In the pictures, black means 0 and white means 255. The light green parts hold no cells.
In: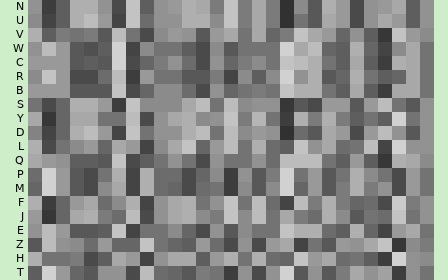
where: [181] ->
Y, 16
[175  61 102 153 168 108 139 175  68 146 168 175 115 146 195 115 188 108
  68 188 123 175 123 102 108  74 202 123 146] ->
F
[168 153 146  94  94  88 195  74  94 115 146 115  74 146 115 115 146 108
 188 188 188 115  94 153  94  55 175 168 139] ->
Q
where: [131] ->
D, 0
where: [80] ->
W, 4
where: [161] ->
T, 25
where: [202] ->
F, 26

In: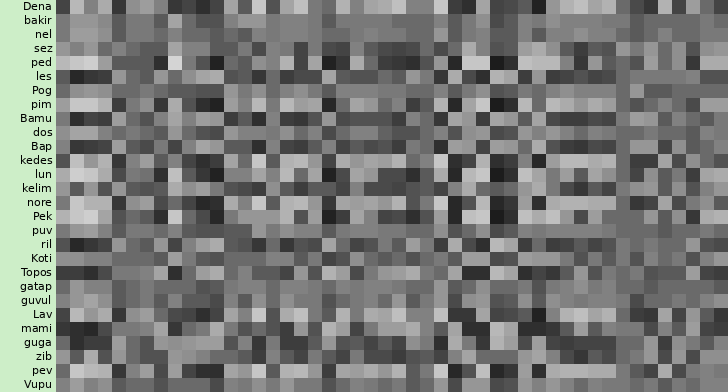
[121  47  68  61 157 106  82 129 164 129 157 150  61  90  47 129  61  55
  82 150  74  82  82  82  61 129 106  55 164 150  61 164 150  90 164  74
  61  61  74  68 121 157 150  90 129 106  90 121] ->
Bamu
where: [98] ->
dos, 23
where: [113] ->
lun, 6
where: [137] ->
bakir, 3

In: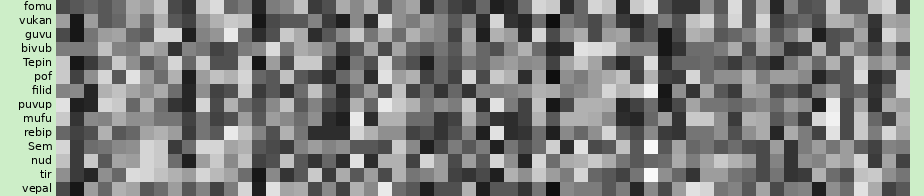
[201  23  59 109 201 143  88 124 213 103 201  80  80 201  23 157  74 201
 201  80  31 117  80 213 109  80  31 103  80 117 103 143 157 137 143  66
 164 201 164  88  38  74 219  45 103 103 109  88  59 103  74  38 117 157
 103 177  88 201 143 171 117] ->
Tepin
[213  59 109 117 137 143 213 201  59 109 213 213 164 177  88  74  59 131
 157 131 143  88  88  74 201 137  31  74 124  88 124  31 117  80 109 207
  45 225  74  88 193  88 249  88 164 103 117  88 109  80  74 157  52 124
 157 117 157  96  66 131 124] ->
Sem
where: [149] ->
guvu, 11
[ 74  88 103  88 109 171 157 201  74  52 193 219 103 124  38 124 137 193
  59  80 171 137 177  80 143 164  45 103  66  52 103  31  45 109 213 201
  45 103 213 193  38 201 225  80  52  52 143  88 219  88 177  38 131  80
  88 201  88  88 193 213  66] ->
fomu
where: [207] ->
Sem, 35
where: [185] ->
tir, 11
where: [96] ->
Sem, 57

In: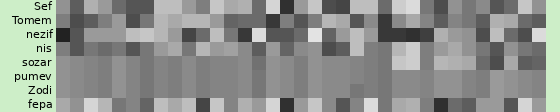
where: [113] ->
sozar, 14
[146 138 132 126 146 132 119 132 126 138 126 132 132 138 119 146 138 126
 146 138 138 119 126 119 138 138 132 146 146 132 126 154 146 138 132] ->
Zodi
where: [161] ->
nis, 12
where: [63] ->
nezif, 26

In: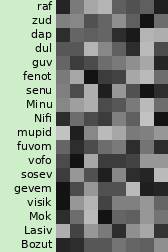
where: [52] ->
Lasiv, 7
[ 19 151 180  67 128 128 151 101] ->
visik
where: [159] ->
Minu, 1
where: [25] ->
dap, 5

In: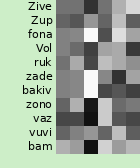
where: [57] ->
Vol, 5
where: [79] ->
fona, 3
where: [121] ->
zono, 5

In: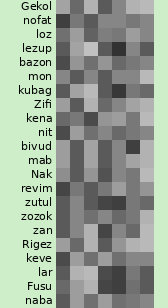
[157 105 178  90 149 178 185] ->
Rigez
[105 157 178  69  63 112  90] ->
Fusu
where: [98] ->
loz, 2
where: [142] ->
Nak, 0
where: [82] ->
Nak, 3
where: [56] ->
kubag, 4
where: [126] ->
loz, 3

